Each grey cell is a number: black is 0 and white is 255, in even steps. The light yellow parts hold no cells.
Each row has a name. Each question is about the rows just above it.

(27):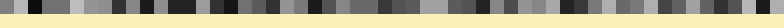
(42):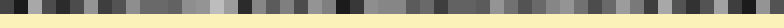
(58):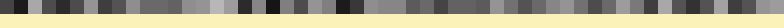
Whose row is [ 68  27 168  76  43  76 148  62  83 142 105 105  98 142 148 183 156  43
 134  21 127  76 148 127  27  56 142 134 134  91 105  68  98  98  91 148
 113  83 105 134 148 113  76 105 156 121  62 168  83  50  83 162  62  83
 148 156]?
(58)
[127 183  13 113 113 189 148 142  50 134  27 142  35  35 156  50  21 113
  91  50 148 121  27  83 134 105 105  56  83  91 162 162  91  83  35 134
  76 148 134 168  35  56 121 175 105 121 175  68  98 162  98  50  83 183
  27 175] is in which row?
(27)

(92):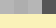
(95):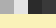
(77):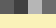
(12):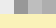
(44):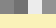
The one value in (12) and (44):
[236]
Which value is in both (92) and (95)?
[174]
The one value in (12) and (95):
[174]
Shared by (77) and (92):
[182]
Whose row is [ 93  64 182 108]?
(77)
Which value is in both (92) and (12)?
[174]

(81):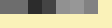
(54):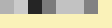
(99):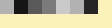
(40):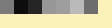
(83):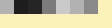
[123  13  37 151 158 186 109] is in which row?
(40)
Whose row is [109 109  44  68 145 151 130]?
(81)
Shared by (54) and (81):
[130]
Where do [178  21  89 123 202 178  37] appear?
(99)
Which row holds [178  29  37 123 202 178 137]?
(83)

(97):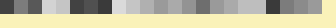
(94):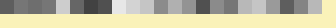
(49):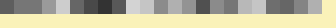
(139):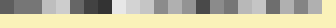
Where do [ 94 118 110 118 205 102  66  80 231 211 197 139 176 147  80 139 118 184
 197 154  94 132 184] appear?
(94)
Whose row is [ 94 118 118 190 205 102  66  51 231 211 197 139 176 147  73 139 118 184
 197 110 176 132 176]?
(139)
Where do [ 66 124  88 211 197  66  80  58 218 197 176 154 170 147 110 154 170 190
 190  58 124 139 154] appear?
(97)
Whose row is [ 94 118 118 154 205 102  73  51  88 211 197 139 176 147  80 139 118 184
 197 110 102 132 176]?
(49)

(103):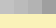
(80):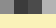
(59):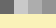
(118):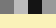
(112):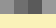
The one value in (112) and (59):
[147]
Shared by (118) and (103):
[187]

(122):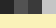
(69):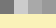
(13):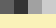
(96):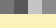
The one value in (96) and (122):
[197]
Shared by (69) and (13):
[204]
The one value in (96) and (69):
[118]
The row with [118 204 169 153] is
(69)

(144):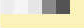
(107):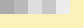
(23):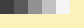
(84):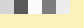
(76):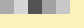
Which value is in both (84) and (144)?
[237]
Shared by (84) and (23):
[89]
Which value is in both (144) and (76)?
[83]
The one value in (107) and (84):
[237]
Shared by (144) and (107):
[237]
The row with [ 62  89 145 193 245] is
(23)
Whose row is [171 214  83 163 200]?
(76)

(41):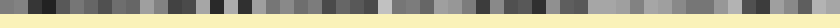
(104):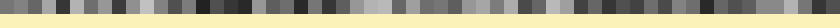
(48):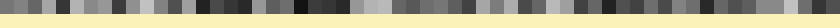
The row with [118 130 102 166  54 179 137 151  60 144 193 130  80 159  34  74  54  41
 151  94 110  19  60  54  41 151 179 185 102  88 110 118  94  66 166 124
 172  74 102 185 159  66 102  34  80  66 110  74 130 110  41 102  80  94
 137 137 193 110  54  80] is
(48)
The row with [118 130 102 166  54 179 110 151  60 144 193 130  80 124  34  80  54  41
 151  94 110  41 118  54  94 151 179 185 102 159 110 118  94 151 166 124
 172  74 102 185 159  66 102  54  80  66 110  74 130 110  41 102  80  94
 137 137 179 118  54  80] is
(104)
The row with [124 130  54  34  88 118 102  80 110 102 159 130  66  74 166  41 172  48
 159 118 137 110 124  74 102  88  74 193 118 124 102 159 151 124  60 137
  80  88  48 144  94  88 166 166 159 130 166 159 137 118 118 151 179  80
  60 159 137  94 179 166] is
(41)

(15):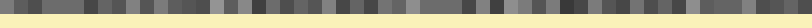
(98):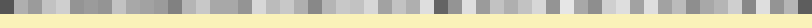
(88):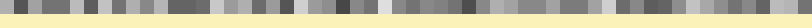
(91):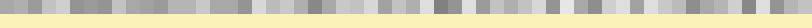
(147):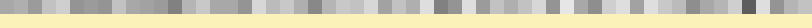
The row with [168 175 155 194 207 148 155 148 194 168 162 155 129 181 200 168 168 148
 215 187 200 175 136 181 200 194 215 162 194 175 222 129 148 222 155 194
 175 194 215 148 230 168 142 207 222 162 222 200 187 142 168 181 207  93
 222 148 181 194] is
(147)
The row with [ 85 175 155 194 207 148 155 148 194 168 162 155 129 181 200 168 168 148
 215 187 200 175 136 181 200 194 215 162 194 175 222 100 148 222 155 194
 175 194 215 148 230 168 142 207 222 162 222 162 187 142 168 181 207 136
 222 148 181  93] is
(98)
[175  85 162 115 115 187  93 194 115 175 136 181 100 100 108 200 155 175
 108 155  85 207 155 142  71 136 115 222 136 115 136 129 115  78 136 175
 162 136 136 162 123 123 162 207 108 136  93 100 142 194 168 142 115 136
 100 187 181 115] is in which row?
(88)

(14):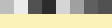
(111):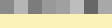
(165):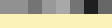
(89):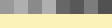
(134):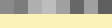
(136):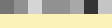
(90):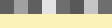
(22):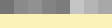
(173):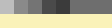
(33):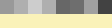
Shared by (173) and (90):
[110]
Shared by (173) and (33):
[110]
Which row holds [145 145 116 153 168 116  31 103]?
(165)
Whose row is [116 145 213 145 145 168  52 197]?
(136)

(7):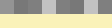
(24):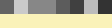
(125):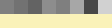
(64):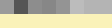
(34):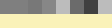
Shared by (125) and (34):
[127]
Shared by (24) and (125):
[99]
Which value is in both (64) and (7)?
[148]
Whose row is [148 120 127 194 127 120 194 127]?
(7)
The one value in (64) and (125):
[141]
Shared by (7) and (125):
[127]
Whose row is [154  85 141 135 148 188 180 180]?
(64)

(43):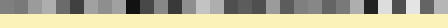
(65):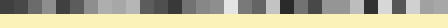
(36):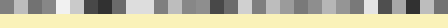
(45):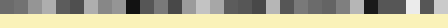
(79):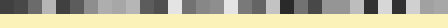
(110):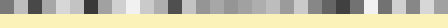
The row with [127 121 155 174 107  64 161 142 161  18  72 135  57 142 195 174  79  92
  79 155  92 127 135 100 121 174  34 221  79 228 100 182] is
(43)
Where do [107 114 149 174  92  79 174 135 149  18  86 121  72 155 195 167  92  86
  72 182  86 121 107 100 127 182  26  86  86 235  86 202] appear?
(45)
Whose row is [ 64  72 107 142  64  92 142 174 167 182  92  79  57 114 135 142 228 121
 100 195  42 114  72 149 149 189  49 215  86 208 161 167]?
(65)

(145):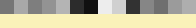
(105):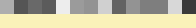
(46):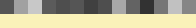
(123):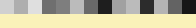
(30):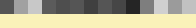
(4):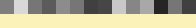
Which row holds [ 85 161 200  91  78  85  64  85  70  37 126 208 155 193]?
(30)
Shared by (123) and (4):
[126]

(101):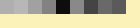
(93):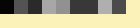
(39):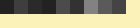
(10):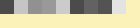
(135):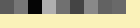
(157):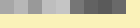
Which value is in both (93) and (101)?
[175]
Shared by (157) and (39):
[90]
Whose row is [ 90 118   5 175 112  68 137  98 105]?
(135)
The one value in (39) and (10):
[75]
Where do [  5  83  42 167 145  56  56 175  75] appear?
(93)
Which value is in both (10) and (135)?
[98]
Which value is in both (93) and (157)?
[167]

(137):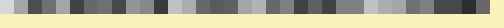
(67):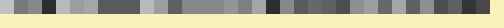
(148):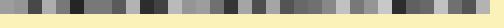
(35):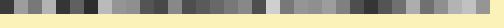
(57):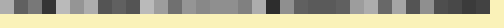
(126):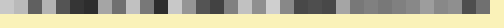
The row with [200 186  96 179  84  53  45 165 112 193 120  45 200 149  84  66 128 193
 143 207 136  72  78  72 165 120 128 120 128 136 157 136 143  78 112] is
(126)

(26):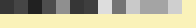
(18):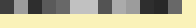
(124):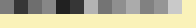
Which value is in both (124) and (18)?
[171]
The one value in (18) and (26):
[62]
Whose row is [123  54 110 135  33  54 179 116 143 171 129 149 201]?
(124)
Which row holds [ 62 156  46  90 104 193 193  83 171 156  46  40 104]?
(18)

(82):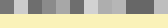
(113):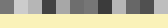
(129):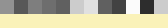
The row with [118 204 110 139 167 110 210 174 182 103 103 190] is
(82)
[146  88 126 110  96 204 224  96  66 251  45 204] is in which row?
(129)
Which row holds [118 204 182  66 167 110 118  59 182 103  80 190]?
(113)

